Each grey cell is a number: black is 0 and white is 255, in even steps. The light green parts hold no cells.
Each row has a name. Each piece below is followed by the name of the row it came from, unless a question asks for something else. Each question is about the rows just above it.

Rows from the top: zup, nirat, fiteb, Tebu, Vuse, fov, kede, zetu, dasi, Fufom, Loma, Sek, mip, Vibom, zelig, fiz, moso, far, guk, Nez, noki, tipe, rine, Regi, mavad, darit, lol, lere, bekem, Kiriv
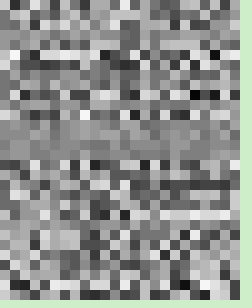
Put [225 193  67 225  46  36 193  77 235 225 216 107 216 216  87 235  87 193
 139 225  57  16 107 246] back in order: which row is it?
bekem
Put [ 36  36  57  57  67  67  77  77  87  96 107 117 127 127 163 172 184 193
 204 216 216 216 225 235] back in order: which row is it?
moso
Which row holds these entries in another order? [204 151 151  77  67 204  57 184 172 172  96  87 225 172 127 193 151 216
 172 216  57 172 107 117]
fiteb
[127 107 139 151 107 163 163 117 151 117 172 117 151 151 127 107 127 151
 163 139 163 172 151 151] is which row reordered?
rine
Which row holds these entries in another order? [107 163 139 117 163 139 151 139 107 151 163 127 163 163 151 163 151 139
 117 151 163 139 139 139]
Vibom
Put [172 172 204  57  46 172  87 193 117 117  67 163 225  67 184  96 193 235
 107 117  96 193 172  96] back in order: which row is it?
zup

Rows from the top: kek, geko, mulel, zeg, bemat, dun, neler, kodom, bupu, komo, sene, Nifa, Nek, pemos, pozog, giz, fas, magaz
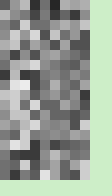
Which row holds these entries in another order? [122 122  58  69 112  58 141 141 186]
giz
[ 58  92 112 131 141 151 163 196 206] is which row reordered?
komo
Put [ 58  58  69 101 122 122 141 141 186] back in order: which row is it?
geko
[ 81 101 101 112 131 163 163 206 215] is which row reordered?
sene
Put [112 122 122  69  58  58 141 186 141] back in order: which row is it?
giz
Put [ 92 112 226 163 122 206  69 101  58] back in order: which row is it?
pozog

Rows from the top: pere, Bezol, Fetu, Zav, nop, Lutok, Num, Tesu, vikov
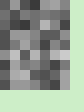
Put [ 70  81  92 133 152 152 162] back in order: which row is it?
vikov
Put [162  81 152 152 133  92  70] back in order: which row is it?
vikov
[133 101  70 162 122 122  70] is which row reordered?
Num
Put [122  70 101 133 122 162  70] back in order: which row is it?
Num

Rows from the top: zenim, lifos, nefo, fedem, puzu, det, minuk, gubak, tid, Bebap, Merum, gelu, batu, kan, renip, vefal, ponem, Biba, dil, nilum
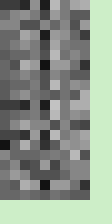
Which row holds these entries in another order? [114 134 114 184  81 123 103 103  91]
det
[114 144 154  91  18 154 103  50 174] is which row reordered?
renip
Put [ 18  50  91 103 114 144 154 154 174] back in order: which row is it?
renip
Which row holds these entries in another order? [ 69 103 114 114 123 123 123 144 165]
puzu
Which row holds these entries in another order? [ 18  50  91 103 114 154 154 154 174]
dil
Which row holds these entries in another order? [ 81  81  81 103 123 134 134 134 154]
Biba

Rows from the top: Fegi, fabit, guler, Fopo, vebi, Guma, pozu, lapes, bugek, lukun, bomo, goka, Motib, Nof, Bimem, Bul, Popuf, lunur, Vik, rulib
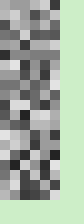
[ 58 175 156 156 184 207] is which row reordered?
Fegi
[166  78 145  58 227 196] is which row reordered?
pozu
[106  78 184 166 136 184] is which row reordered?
guler
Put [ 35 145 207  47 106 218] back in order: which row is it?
Bul
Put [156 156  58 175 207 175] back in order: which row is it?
Bimem
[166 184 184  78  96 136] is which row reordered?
Motib

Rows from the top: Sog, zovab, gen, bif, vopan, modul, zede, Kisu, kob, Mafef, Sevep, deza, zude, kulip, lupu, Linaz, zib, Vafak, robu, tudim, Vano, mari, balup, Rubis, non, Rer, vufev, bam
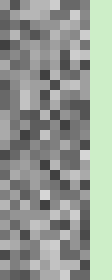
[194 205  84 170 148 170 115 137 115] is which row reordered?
modul
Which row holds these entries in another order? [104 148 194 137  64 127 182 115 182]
Vano
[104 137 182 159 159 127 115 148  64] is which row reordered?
zib

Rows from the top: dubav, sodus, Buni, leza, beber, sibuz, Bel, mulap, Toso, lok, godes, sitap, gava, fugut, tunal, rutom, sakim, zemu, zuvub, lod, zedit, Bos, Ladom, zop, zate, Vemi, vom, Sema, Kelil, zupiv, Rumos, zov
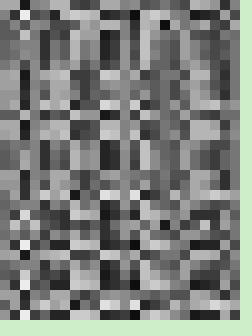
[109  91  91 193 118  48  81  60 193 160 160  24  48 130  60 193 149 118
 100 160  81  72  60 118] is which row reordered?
leza
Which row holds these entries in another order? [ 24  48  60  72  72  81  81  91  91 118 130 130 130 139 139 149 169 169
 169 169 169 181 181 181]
dubav

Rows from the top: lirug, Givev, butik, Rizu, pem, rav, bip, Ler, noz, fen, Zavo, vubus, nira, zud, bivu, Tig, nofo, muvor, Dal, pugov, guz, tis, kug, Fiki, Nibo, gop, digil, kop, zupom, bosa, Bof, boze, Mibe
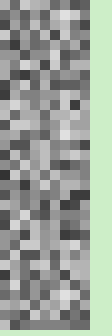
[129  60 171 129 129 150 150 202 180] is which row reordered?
fen
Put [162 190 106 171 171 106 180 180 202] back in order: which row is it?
vubus
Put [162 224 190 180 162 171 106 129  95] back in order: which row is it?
zud
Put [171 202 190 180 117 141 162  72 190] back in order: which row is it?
Tig
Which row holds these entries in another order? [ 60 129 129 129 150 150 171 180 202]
fen
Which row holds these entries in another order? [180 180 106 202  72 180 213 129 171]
bip
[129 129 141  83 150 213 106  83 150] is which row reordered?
tis

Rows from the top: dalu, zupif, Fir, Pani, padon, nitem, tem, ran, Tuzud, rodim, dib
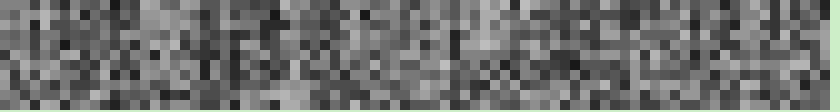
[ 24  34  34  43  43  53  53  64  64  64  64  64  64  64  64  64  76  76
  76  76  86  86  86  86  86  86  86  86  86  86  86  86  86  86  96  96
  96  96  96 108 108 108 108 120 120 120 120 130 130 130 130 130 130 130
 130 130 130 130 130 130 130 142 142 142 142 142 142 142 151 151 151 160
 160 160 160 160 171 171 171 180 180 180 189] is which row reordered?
dalu
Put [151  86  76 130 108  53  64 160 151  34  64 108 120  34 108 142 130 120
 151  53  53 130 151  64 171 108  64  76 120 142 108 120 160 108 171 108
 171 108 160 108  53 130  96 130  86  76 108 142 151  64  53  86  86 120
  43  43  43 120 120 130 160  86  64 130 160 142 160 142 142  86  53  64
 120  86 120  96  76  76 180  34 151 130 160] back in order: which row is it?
Fir
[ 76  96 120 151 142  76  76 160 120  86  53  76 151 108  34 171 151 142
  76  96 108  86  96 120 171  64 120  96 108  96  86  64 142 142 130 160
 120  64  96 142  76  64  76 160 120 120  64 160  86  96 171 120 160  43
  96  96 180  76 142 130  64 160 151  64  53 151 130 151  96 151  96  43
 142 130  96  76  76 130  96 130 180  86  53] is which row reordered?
Pani
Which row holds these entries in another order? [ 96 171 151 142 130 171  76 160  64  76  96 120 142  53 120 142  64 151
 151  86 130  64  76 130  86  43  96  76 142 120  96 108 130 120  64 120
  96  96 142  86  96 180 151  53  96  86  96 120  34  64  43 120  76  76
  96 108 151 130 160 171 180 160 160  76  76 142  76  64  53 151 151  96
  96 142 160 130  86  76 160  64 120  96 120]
rodim
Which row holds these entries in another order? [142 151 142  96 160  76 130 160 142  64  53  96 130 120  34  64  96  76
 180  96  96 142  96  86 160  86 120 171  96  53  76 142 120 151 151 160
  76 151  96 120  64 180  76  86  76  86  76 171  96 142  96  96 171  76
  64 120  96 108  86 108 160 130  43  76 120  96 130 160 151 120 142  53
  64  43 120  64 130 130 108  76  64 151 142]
Tuzud
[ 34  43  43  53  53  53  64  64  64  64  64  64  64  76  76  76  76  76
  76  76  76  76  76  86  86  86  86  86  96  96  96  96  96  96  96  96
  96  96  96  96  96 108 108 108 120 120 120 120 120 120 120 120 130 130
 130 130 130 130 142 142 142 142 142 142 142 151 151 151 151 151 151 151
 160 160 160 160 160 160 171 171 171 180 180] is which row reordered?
Pani

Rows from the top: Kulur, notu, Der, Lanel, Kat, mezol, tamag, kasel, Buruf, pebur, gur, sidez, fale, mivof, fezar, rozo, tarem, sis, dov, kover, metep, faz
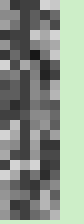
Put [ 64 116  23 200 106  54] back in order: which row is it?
mezol
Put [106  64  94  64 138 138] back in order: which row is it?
notu
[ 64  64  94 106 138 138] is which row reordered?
notu
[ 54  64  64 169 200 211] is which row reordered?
Lanel
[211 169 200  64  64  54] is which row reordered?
Lanel
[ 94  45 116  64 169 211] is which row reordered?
sis
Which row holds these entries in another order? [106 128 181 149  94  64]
faz

